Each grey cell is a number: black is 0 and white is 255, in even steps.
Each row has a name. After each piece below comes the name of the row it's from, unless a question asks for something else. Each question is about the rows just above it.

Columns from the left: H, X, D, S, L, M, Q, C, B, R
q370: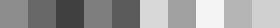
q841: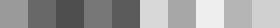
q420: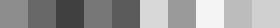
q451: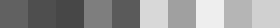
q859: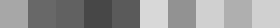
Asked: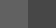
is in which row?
q859
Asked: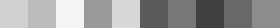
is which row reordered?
q420
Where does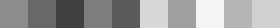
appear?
q370
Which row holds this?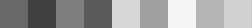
q370
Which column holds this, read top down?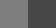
S

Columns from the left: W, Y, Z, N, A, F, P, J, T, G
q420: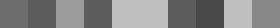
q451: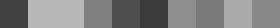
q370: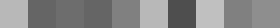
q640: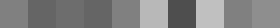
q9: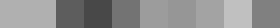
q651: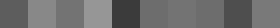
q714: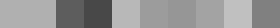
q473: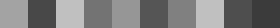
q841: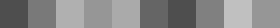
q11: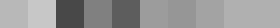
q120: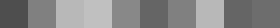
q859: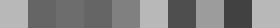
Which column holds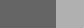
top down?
Y
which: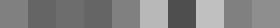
q640
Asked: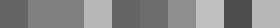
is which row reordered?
q370
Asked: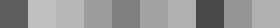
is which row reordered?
q714

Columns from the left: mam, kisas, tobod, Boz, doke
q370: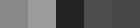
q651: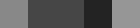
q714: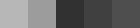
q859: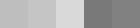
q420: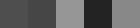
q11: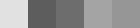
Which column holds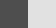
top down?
mam
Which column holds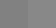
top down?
doke
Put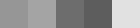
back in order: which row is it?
q11
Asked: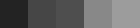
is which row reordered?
q370
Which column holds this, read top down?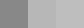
mam
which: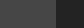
q651
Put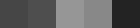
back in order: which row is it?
q420

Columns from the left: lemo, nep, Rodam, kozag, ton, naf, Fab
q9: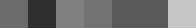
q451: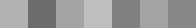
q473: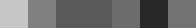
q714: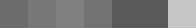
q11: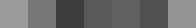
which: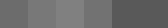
q714
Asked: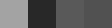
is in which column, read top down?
naf
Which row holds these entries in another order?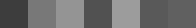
q11
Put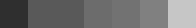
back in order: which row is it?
q9
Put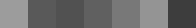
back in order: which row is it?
q11
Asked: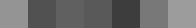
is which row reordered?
q11

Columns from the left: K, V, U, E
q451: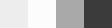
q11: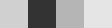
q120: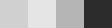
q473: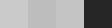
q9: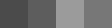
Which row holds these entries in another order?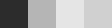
q120
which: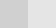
q120
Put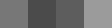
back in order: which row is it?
q9

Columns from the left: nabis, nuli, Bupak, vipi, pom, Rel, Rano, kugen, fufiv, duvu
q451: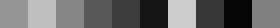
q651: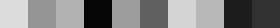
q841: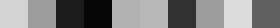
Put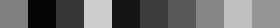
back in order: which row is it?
q451
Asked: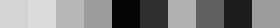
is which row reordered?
q841
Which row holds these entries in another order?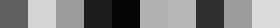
q841

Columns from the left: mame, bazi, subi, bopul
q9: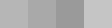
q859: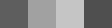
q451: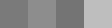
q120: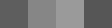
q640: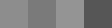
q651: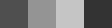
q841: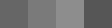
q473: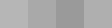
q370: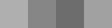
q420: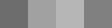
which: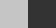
q651
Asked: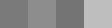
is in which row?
q451
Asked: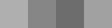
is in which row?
q370
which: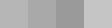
q9
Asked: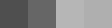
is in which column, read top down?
mame

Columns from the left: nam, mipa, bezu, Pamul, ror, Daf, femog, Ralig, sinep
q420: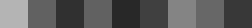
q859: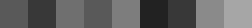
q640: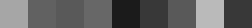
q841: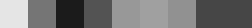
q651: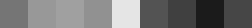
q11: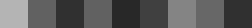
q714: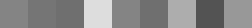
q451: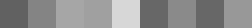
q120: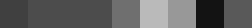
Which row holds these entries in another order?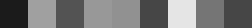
q841
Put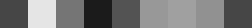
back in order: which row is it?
q841
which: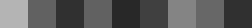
q11
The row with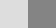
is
q714
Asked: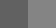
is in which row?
q451

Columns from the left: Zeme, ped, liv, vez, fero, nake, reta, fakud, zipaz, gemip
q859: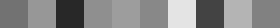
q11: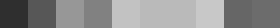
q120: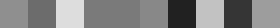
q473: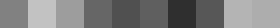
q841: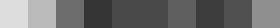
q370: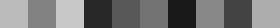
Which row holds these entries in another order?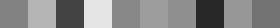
q859
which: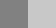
q370

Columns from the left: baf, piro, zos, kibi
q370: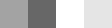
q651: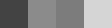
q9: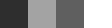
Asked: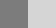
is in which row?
q651
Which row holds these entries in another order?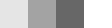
q370
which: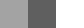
q9
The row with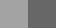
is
q370

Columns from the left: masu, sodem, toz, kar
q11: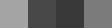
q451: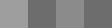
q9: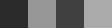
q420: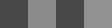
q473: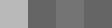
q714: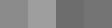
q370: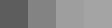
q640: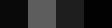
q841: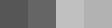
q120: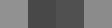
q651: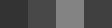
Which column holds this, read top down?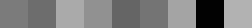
kar
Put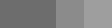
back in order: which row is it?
q451
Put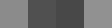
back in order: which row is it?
q120

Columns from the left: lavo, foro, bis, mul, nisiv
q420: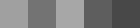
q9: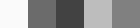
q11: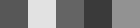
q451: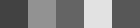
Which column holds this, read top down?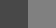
nisiv
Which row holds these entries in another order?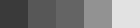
q11

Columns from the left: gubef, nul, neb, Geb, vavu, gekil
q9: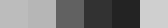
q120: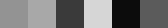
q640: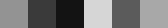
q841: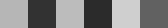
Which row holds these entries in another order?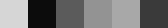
q120
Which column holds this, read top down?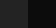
vavu
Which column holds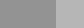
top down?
gubef
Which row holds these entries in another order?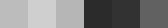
q841
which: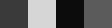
q120
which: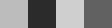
q841
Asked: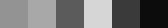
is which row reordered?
q120

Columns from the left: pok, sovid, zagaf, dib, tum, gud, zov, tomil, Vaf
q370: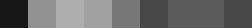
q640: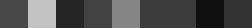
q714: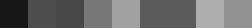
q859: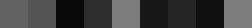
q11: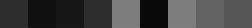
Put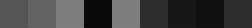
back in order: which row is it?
q11
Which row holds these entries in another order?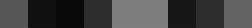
q11
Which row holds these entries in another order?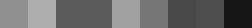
q714
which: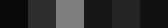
q859

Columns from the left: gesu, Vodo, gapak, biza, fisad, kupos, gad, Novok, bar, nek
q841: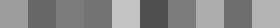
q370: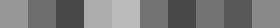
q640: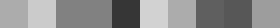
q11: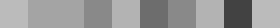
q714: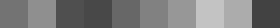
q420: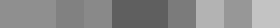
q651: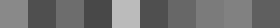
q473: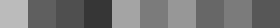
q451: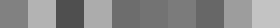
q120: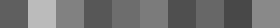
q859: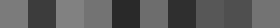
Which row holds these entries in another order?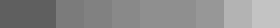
q420
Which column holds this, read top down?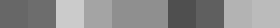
Vodo
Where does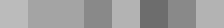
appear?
q11
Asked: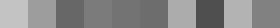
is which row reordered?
q451
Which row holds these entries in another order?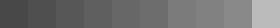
q120

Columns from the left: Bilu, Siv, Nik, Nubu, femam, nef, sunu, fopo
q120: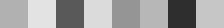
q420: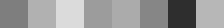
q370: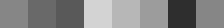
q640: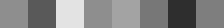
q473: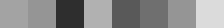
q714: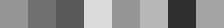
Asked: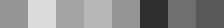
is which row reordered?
q714
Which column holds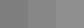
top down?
Bilu
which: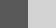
q370
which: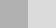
q420
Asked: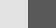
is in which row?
q120
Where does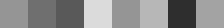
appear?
q714
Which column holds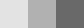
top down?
Siv

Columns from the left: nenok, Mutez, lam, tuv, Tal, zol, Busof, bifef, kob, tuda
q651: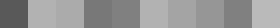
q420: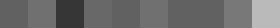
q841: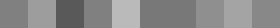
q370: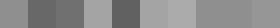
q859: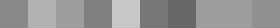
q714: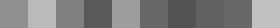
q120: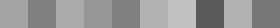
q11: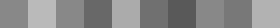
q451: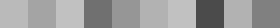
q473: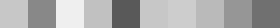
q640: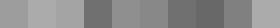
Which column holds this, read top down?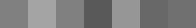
tuv
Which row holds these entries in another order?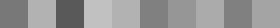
q120

